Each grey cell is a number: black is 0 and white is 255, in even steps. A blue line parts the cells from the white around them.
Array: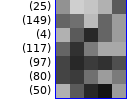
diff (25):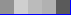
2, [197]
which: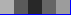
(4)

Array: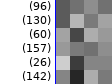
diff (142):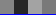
2, [173]
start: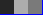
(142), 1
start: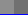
(96), 2

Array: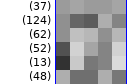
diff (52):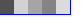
4, [210]
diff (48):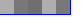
1, [111]

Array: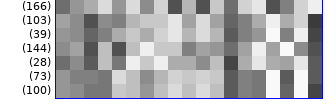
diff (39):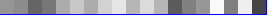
3, [128]
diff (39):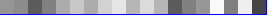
2, [101]
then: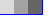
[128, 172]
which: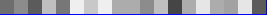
(28)
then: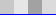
[162, 101]
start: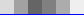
(103), 10
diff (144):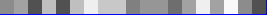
10, [162]

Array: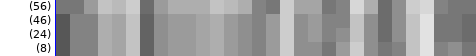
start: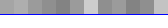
(24), 10
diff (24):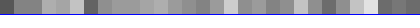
27, [119]

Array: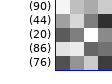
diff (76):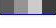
0, [81]
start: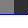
(44), 2
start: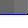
(86), 2
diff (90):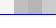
2, [171]
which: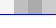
(90)
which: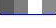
(20)
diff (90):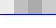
0, [245]

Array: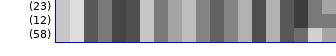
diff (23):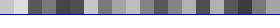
11, [98]
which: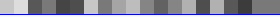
(12)
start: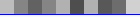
(58), 9
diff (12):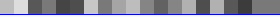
0, [199]

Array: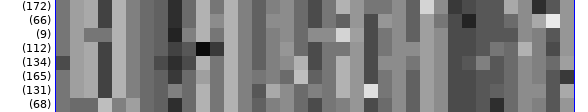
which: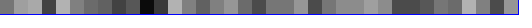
(112)
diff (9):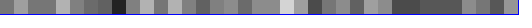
34, [128]

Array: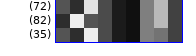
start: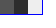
(35), 0
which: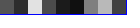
(72)
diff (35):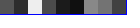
6, [127]

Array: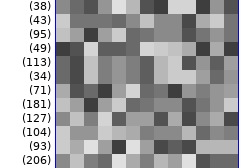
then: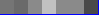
[171, 203]
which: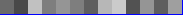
(113)
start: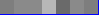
(104), 6
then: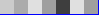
[73, 94]
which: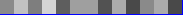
(127)
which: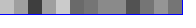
(95)

